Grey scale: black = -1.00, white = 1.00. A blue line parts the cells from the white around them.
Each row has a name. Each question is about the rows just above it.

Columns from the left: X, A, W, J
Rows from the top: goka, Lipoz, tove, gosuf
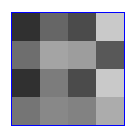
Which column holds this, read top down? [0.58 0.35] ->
J
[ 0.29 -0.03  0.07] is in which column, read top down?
A
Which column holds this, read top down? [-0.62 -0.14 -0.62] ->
X
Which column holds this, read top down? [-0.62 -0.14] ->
X
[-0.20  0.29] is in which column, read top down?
A
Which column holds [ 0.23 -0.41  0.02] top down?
W

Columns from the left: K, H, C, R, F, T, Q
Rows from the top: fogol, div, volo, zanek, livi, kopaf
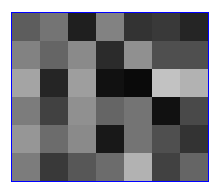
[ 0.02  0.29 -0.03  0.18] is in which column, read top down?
K
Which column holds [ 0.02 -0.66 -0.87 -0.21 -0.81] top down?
R
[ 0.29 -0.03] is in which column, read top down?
K
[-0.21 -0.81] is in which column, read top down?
R
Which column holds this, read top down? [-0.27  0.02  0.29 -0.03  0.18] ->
K

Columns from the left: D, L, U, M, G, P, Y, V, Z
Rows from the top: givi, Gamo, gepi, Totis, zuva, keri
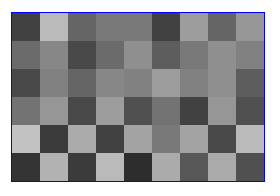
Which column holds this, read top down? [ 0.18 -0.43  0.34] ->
V
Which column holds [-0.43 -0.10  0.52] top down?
D
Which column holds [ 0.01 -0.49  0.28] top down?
Y
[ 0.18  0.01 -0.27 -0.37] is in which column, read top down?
Z
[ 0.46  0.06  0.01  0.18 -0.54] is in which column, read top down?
L
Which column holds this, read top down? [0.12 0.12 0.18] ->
V

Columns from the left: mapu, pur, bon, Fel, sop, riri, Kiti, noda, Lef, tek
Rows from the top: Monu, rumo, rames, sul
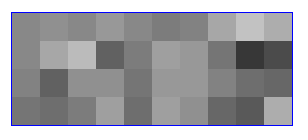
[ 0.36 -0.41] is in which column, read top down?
tek
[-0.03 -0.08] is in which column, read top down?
sop
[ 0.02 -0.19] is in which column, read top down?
noda
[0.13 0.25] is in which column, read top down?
Fel

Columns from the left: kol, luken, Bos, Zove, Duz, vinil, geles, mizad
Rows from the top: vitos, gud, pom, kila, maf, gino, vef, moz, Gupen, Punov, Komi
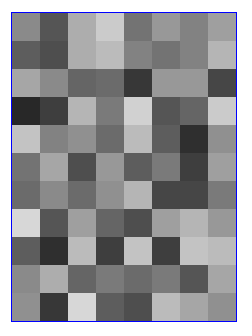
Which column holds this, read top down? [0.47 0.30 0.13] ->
mizad
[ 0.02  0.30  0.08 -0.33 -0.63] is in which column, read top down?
luken
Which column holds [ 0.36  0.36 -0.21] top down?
Bos
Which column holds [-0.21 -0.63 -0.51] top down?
geles
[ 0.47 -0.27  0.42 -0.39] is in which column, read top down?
Duz

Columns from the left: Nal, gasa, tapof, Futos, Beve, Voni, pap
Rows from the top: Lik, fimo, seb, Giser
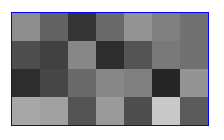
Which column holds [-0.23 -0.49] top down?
gasa
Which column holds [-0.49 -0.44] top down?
gasa

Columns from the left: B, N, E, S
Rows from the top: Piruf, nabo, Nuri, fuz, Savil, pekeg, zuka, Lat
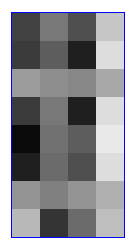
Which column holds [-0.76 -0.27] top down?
E
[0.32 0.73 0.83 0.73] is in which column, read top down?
S
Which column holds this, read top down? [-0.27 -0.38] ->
E
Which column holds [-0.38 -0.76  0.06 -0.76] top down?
E
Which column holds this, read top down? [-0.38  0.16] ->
E
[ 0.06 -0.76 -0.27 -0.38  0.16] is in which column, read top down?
E

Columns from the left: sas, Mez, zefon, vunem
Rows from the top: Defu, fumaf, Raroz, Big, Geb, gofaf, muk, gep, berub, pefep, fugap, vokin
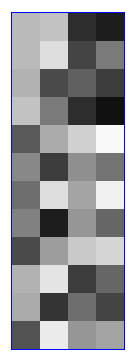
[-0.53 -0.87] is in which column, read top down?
vunem
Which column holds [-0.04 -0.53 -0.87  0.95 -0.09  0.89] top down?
vunem
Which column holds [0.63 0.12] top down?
zefon
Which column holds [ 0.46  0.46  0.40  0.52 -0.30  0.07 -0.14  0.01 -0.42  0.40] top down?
sas

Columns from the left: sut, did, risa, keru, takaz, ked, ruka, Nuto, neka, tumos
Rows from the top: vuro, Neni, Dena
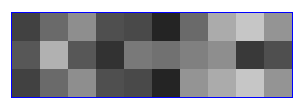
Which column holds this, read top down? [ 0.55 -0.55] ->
neka
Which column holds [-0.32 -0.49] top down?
sut
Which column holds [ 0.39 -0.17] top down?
did

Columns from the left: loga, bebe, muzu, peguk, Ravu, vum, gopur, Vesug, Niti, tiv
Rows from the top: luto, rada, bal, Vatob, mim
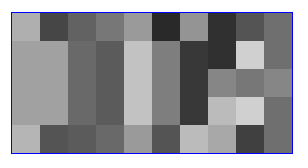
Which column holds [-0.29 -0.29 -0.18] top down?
peguk
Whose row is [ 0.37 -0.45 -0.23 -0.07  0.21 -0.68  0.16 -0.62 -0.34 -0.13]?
luto
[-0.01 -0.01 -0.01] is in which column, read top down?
vum
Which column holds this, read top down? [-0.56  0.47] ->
gopur
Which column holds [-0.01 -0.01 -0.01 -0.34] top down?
vum
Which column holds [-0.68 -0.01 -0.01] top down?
vum
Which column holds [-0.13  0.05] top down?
tiv

